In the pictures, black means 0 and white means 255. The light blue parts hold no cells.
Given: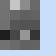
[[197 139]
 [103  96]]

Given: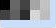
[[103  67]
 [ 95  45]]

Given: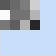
[[105 124]
 [114 115]]

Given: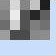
[[215 133]
 [235  81]]

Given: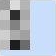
[[219 180]
 [ 45 169]]

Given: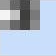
[[103  72]
 [196  62]]

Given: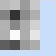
[[194 156]
 [ 51 140]]
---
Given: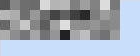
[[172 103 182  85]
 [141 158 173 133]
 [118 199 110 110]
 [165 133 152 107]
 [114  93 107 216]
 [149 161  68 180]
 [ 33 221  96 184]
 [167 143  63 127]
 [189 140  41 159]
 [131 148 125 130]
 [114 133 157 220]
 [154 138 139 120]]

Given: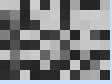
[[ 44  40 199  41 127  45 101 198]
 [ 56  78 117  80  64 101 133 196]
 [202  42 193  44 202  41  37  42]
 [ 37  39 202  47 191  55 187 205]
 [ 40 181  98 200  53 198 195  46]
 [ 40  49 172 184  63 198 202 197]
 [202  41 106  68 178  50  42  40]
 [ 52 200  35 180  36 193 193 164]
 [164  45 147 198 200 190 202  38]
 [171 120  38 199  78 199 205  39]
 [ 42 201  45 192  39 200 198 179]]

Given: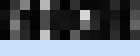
[[  5   9  17   5]
 [ 90 126  81  52]
 [ 39  35  11 130]
 [  9   3   4   9]
 [194  74  74 181]
 [ 28  16  21  44]
 [  2  21  19   1]
 [ 93  18  14  49]
 [ 20 113 214   8]
 [ 15  40  33   9]
 [ 10   9  14  13]
 [ 45  34  20  41]
 [  7   6   4  10]
 [ 49 101  79  55]]

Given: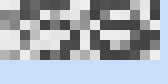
[[179 232 234 159 129 235]
 [156 233 231 133 137 232]
 [235 142  89 231  77  82]
 [188 227 189 196  95 105]
 [ 68 224 236  66 235  81]
 [115 231 228 117 170  77]
 [ 72  76 229  66 224  85]
 [205  74  67 172 230 231]
 [173 235 232 148 144 237]
 [219  83  75 232  67  72]
 [ 69  66 235  71 135  82]
 [ 66 196 235  69 237  76]
 [ 70 139 232  66 232  81]
 [ 82  70 110  67 124 187]
 [179  67  68 156 234 228]
 [238 126  71 235  64  75]]

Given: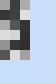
[[ 85 147 220 170  55 163]
 [218  55 213  85  64  62]
 [161  47  49  53 224 173]]

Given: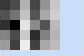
[[155 131  47  82  56]
 [ 63  75   2 116  76]
 [237 202 227 194 178]
 [ 66  44 138  84  70]
 [169 130  82 168 148]
 [188 180 185 206 198]]

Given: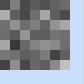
[[ 67 119 165 110 111 173  75]
 [142 112  57  90 145  94 126]
 [ 72  94 104 148 110  72  74]
 [104 102 131  94 126 110  91]
 [ 95 124 144  94 101 166  81]
 [138  67 138 115 147  94  98]
 [192  96 110 111 167  75 107]]

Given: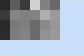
[[ 43  40  58  42]
 [125 121 132  92]
 [131 126 129  58]
 [106 107 131 209]
 [146 137 175 128]
 [153 150 154 105]]

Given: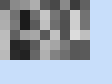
[[186 191 188 174 171  82]
 [ 43  37  96 122 113 138]
 [ 34  44 159  27  27 147]
 [102  91 167  90 111 174]
 [176 183  88 192 198  89]
 [130 165 193 110 117  72]
 [111 123  81  80  82 138]
 [ 88  88 220 206 209  59]
 [ 90  90 191 116 114  97]]
